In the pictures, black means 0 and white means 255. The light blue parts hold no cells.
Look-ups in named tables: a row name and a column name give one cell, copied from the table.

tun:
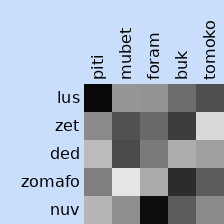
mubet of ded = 75
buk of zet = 61
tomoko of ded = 159
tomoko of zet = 218
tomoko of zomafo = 91
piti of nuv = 182
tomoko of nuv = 139
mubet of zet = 81
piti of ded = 187
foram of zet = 105
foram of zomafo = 170
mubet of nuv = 143
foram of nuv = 13
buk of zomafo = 44
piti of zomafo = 127
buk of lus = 108
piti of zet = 138
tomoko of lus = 79
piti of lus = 9
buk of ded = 173

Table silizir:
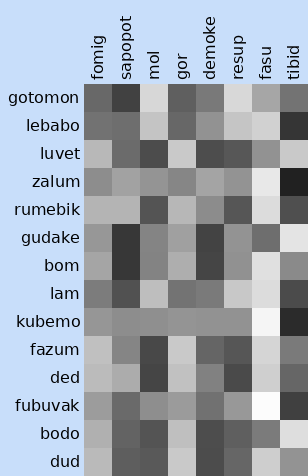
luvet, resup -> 87
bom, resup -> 145
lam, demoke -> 122
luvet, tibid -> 201
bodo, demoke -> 77
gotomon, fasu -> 166
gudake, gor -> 160

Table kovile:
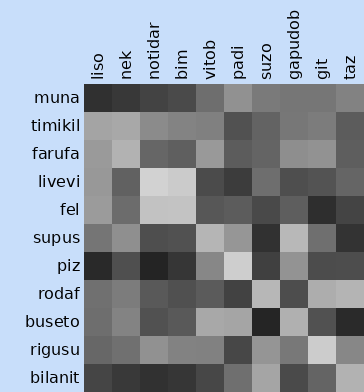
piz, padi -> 206
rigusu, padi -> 71
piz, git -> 76
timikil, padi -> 81
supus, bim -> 81
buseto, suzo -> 37

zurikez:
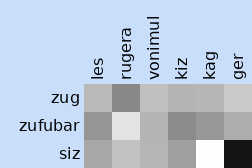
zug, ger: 201
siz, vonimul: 181
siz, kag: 254
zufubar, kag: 151
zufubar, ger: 174
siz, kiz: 159
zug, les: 185
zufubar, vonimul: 180
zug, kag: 182
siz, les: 167
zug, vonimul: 191
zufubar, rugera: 227
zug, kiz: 180
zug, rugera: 135
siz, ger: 20
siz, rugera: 194
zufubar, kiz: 139
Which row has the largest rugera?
zufubar

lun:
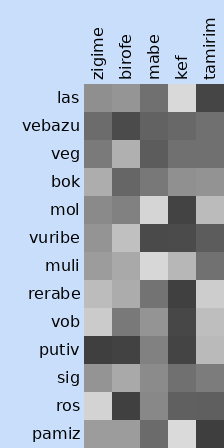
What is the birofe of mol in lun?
129
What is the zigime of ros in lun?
211
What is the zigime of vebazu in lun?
108
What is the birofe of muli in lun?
169
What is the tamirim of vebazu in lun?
112
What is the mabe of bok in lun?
120
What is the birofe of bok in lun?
102
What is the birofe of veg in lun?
176
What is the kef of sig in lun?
112
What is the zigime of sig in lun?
148
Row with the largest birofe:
vuribe

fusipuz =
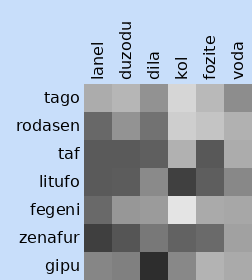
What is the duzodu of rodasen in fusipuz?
147
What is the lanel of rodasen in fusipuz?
104
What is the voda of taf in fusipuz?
172
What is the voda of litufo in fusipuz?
136
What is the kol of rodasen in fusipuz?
206
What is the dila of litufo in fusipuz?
138
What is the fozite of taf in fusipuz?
88
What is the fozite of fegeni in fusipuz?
170
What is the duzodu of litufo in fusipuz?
92
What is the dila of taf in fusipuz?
95
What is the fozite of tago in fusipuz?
185
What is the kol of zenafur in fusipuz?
98
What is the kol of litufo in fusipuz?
64
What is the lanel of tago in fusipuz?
172
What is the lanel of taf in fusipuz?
90
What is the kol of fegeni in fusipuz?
228
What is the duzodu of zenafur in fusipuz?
85
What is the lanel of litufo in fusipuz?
90
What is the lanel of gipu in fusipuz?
134
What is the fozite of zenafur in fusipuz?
106

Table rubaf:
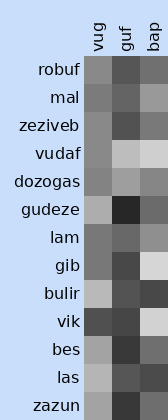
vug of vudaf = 137
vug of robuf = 137
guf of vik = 70
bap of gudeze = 107
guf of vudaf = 189
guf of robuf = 86
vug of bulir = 185
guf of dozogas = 158
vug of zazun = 163

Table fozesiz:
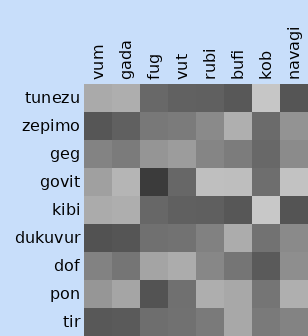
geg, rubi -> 133
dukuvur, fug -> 112
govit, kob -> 110
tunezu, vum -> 170
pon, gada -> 165
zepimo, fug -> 120
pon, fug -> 83
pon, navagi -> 175
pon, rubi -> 174
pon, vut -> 112

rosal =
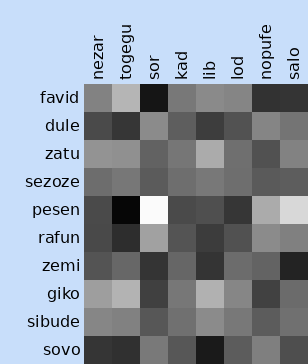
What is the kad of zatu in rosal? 118
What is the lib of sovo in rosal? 26
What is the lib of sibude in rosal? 139
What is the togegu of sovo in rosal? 48
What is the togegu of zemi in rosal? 103
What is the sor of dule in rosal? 139
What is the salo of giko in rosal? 107
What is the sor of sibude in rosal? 87
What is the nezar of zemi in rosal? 84
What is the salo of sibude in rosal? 112
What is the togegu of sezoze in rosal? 119
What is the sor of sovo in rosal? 121
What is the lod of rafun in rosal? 81
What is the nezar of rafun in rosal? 73
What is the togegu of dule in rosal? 54
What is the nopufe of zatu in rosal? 81
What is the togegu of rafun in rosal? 45
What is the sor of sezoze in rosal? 91
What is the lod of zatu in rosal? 111
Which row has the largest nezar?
giko

